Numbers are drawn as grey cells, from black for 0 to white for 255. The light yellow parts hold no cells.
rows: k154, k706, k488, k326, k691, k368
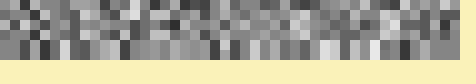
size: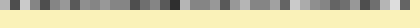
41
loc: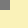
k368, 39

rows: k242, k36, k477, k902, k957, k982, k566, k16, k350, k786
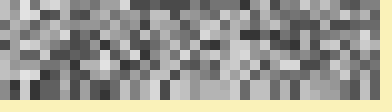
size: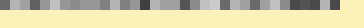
34
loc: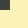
k477, 15
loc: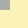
k350, 23
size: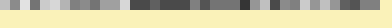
38

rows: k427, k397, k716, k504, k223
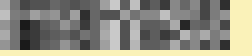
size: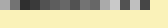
15
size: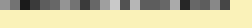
23

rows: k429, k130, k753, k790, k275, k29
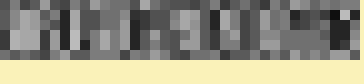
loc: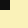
k130, 34
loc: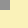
k753, 20
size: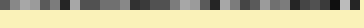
36
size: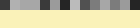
14
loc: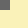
k429, 32
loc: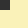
k130, 14

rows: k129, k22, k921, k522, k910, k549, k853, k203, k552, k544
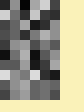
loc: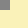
k544, 2
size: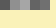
5

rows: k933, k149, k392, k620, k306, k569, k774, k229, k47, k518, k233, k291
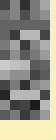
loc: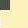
k149, 3
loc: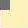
k149, 1
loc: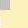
k774, 2
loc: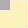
k306, 5

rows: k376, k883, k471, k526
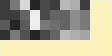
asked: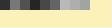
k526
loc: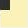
k526, 1
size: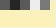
5
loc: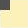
k526, 3
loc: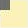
k471, 6
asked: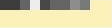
k883

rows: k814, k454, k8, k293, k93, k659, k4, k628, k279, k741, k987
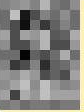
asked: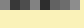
k4
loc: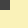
k741, 2
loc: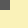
k293, 6

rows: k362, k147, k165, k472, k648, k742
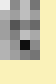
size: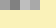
4
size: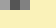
3
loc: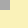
k472, 4
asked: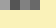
k165
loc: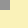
k648, 2

